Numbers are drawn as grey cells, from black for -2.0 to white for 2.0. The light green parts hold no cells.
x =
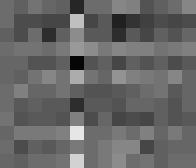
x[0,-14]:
-0.3
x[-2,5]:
-0.1
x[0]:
[-0.3, -0.5, -0.2, -0.4, -0.5, -1.4, -0.3, -0.3, 0.1, 0.0, -0.7, -0.5, -0.3, 0.1]
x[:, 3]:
[-0.4, -0.9, -1.3, -0.3, -0.7, 0.1, -0.4, -0.6, -0.6, -0.1, -0.6, -0.3]
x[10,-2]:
-0.4
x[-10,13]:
-0.4
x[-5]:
[-0.3, -0.6, -0.5, -0.6, -0.6, -1.3, -0.6, -0.6, -0.7, -0.4, -0.4, -0.5, -0.7, -0.4]
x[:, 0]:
[-0.3, -0.3, -0.5, -0.3, -0.4, -0.4, -0.3, -0.3, -0.2, -0.4, -0.3, -0.4]
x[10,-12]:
-0.5
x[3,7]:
-0.1
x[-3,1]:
-0.1
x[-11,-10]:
-0.9
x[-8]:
[-0.4, -0.4, -0.7, -0.7, -0.5, -1.9, -0.7, -0.5, -0.9, -0.5, -0.7, -0.5, -0.8, -0.6]
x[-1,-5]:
-0.3
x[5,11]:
-0.2
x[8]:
[-0.2, -0.7, -0.6, -0.6, -0.7, 0.0, -0.8, -0.4, -0.9, -0.8, -0.9, -0.5, -0.7, -0.6]
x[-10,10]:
-0.9
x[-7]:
[-0.4, -0.5, -0.2, 0.1, -0.2, 0.7, -0.2, -0.4, 0.3, 0.0, -0.1, -0.2, 0.1, -0.4]
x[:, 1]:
[-0.5, -0.8, -0.8, -0.2, -0.4, -0.5, 0.0, -0.6, -0.7, -0.1, -0.8, -0.5]
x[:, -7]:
[-0.3, -0.6, -0.6, -0.1, -0.5, -0.4, -0.7, -0.6, -0.4, -0.3, -0.1, -0.1]
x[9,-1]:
-0.4
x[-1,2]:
-0.3
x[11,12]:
-0.3
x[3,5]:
0.4
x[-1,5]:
1.3
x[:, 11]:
[-0.5, -0.8, -0.5, -0.2, -0.5, -0.2, -0.2, -0.5, -0.5, -0.4, -0.5, -0.5]

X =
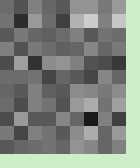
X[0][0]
-0.3
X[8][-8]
0.4
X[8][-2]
0.0
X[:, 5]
[0.3, 0.8, 0.0, -0.4, 0.0, -0.6, 0.2, 0.4, -0.4, 0.2, 0.3]
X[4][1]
0.5
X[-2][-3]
0.7
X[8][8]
-1.0
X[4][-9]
-0.8
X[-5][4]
-0.6
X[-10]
[-0.2, -1.3, 0.4, -0.3, -1.0, 0.8, 1.2, 0.0, 1.1]
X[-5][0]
-0.4
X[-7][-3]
-0.7
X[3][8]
-0.1
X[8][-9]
-0.8
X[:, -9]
[-0.3, -0.2, -0.6, 0.0, -0.8, -0.3, -0.4, -0.3, -0.8, -0.1, -0.6]
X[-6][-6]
-0.9
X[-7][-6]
0.2
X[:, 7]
[-0.1, 0.0, -0.2, -0.4, -0.8, 0.1, -0.1, -0.2, 0.0, -0.4, -0.4]
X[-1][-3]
0.1
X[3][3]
-0.3
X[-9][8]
-0.3
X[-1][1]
-0.4
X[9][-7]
0.0
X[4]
[-0.8, 0.5, -1.2, 0.2, 0.3, 0.0, -0.7, -0.8, -1.1]
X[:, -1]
[0.4, 1.1, -0.3, -0.1, -1.1, -0.4, 0.2, 0.5, -1.0, 0.4, 0.0]

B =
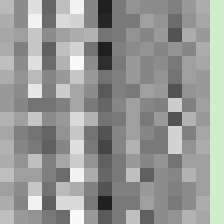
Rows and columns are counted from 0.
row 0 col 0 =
0.9
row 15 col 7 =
-0.6
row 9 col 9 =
0.5
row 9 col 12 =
1.3
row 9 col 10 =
0.1
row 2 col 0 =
0.6
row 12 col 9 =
1.0
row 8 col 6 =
0.8
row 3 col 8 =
0.0
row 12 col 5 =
1.8
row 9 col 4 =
0.3
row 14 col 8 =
-0.1
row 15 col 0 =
1.0
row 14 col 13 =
0.2
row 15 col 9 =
1.0
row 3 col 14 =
0.7
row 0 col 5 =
1.8
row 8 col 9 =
0.5
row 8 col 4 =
0.4
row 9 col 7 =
-0.7
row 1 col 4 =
1.4
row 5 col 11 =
0.3
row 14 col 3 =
-0.5
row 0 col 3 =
-0.4
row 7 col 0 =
0.4
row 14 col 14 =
0.7
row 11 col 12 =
-0.2
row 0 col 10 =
0.2
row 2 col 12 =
-0.7
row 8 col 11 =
0.4
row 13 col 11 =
0.2
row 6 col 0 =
0.4
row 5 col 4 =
0.4
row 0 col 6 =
0.1
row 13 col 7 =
-0.7
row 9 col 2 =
-0.2

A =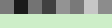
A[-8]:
-0.1
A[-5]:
-1.0
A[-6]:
-0.2

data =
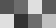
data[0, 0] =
-0.7
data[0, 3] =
-0.6
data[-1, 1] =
-1.2

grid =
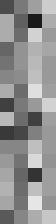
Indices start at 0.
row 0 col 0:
-0.8
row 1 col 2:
-1.6
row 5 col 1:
0.2
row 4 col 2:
0.9
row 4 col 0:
-0.2
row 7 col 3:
1.3
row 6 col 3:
0.5
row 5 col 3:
0.4
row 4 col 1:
0.3
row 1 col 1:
-0.5
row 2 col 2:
1.3
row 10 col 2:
1.0
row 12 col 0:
0.6
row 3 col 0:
-0.4
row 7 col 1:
-0.1
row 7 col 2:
0.4
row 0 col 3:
1.2
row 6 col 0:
0.7
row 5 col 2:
1.0
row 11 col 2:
1.4

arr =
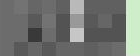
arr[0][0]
-0.3
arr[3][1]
-0.6
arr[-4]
[-0.3, -0.2, -0.4, -0.3, -0.5, 0.9, -0.5, -0.5, -0.5]
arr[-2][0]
-0.3
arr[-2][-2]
-0.7
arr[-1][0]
-0.3
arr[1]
[-0.3, -0.3, -0.6, -0.2, -0.7, 0.4, -0.6, -0.4, -0.7]
